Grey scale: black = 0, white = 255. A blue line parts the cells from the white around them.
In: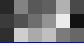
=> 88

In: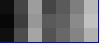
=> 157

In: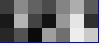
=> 98

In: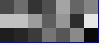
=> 51

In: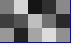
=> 21

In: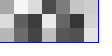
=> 219

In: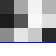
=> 242
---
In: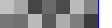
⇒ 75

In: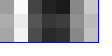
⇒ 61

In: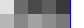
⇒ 73

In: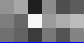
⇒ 155

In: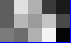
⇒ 155

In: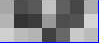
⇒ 77

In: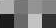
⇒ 119

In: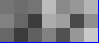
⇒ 159
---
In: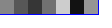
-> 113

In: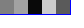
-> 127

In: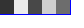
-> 109

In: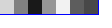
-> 129

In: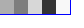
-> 174

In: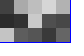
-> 93

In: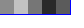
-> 118

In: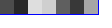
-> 95

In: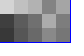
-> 125

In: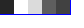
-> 94
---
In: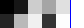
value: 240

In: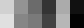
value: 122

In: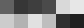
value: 225

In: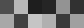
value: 197

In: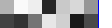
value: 116

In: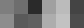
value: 96

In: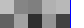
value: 46

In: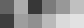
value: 144

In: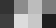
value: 200

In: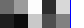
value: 201
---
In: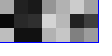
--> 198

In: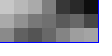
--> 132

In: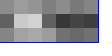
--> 113

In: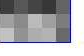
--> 173

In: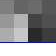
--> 199

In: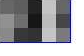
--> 50

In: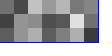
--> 127

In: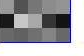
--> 112
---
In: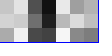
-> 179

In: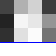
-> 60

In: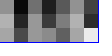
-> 66

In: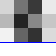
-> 234

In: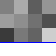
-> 149

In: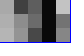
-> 195
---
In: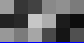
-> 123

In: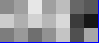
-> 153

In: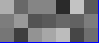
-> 62

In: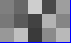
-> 192

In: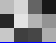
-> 63

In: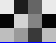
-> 154

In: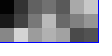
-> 212

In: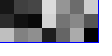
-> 129
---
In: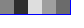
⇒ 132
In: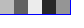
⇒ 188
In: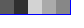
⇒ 91
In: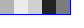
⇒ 179
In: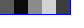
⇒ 89
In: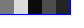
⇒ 121
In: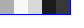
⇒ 174
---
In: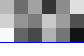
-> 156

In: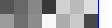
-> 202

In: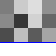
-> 210

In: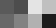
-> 177

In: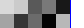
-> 4

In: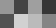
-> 187

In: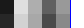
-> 74

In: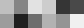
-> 148

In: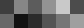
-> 118

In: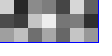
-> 125
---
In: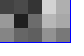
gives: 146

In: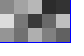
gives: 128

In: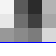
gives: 124

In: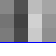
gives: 202

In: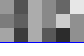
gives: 44

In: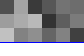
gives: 130

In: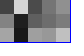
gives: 152

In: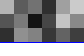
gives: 99
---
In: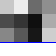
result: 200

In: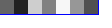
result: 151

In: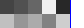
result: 192

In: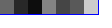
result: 103

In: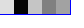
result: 162

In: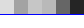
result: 185

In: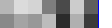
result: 204
